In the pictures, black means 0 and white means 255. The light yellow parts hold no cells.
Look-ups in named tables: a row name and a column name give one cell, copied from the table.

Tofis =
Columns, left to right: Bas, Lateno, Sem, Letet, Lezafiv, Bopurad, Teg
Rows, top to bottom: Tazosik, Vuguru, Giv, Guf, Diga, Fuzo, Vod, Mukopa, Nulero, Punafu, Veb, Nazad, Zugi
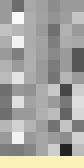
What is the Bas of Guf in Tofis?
173
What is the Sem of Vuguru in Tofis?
173
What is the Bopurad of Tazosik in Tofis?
154
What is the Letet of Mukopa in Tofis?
173
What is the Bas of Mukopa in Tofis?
110
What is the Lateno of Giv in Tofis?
182
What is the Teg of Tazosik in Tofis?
154
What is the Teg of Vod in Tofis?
154
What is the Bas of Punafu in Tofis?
111
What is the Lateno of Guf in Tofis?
242
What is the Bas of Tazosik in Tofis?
154
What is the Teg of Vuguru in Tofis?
196
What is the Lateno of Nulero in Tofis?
223

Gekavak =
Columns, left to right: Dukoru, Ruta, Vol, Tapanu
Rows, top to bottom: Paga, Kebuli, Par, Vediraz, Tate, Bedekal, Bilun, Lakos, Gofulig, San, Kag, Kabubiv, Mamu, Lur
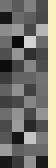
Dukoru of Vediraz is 108
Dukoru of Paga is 115
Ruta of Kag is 156
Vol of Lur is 146
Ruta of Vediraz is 10
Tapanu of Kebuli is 72
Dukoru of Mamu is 156
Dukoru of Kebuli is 23
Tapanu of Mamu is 106
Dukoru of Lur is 25
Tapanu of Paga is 77
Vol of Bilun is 100
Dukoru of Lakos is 98
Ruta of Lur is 57
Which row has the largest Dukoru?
Mamu

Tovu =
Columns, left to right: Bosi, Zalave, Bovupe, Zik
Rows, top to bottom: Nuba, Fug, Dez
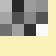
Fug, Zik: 84
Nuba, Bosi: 187
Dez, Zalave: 160
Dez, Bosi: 111
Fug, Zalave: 80
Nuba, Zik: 144
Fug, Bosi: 164
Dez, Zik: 250
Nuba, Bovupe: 156
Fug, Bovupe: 135
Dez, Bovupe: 49
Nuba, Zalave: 40

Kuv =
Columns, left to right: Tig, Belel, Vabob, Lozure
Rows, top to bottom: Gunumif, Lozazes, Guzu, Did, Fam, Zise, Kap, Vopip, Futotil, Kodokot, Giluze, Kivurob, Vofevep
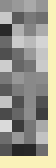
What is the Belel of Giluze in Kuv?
59
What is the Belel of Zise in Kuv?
102
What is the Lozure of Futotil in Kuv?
80
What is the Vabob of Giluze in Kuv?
119
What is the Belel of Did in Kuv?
203
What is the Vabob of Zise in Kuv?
117
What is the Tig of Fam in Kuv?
79
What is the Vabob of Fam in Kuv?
154
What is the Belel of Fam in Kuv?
109

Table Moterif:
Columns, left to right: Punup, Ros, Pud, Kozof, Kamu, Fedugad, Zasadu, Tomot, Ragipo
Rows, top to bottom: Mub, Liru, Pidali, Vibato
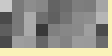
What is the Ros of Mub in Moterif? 122
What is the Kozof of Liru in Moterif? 111
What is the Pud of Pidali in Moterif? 170
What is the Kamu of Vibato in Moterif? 142
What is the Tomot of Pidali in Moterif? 159
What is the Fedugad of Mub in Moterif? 108
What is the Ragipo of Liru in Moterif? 181
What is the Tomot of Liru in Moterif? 142
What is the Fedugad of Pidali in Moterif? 135
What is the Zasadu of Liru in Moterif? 139
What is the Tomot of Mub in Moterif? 124
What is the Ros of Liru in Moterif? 121
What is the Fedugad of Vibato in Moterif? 131
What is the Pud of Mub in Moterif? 141
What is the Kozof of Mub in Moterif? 135
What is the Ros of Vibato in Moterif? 158
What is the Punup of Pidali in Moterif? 94
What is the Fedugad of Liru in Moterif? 115
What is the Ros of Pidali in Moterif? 122
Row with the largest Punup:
Mub

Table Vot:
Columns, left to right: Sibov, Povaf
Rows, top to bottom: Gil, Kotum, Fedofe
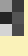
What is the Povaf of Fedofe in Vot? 74
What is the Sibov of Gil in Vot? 156
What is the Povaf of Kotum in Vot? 84
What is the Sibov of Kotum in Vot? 36
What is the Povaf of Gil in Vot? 58
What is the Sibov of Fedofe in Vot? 212
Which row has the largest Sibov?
Fedofe

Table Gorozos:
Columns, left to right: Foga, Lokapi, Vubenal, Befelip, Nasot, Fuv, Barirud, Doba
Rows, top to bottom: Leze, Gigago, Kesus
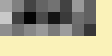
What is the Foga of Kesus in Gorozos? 142
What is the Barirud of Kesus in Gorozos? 106
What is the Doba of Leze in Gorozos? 97
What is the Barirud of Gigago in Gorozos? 110
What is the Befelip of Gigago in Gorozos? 74
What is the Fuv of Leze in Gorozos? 66
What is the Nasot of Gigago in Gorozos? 20
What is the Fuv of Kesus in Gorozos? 156
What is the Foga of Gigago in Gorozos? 201
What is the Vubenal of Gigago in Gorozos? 4
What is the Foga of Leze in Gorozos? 166
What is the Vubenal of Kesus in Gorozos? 136
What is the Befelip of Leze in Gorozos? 100
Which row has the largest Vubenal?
Kesus

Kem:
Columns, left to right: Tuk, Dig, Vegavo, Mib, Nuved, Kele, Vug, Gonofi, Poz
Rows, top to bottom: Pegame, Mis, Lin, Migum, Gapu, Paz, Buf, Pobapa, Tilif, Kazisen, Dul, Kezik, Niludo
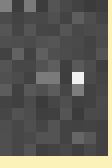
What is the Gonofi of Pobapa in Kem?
66
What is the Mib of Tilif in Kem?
59
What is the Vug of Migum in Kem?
74
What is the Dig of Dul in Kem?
71
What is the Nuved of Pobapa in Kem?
92
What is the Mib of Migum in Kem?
82
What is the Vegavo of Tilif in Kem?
75

